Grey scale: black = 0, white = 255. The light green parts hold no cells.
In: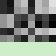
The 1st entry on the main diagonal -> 45
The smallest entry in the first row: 19
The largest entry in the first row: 224
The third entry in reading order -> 164
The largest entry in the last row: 164
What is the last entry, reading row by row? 19
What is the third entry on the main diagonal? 72
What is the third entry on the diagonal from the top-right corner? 45
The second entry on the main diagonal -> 31
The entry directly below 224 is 209

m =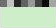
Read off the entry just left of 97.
39
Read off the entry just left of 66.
153

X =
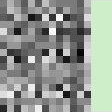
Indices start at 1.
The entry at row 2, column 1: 107
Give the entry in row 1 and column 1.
123
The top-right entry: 191
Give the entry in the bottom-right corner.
191
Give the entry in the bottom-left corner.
39
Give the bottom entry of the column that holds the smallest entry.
107
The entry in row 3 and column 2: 80
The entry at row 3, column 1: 93
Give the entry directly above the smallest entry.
66
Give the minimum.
7
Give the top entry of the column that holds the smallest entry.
93
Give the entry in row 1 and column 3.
137
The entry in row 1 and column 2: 177
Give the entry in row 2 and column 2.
191
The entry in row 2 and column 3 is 165

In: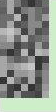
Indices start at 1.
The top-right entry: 109
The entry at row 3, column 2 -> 109
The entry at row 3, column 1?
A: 109
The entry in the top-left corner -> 109
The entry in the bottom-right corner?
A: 166
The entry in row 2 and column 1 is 96
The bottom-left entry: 121
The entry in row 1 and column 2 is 166
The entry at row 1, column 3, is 121
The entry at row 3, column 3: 182

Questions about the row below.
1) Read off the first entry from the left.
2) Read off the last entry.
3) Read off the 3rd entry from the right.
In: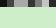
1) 17
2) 41
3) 125

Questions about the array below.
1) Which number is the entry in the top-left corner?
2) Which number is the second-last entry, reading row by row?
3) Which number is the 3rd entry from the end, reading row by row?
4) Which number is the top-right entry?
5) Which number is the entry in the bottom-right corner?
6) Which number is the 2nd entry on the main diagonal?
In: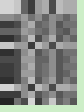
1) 212
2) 126
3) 100
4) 172
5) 87
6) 212
